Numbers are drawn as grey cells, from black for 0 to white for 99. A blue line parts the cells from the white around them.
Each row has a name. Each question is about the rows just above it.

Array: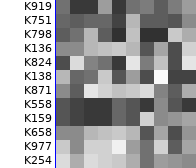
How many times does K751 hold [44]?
0
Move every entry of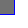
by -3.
[41]
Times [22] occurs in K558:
4
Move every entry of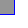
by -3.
[55]
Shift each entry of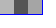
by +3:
[74 36 67]
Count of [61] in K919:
2

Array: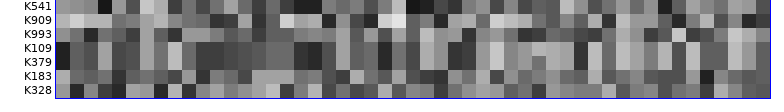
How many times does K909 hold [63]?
4
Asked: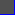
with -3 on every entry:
[28]

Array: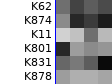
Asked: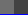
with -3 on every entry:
[40 23]
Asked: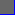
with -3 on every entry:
[37]
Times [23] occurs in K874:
1
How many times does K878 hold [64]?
1
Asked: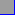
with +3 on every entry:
[64]
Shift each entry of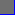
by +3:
[46]

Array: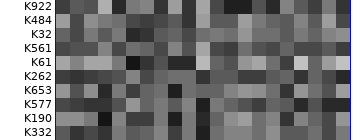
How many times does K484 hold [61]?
4
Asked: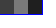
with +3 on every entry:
[27 50 15]
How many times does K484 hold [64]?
0
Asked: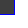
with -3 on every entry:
[21]
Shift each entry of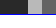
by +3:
[19 19 75 42]

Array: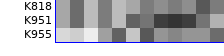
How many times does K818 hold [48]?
4
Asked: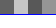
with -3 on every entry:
[35 74 31 55]
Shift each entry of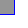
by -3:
[55]
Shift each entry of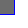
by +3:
[45]
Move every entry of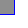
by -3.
[52]
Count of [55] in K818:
2

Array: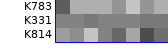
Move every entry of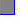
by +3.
[54]
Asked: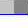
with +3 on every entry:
[79 54]
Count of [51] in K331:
5
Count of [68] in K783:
4
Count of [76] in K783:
1
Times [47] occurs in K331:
3

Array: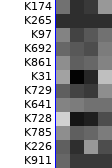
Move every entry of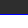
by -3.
[15 15]
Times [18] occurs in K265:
4
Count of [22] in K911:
3
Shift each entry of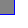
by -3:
[48]
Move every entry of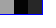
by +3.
[66  4 18]

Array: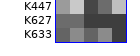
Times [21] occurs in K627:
0
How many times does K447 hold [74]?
1

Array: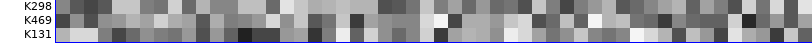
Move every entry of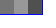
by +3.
[48 62 34]
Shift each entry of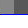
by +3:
[55 37]
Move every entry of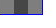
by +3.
[52 30 52]
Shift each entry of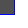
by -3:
[28]
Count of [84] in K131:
4

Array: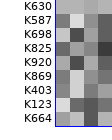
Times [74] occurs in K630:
0
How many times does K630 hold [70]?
3

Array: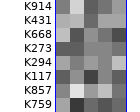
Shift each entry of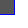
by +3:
[36]
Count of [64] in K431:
2
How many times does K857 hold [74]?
1
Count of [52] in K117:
1
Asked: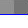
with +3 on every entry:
[59 48]
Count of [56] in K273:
0

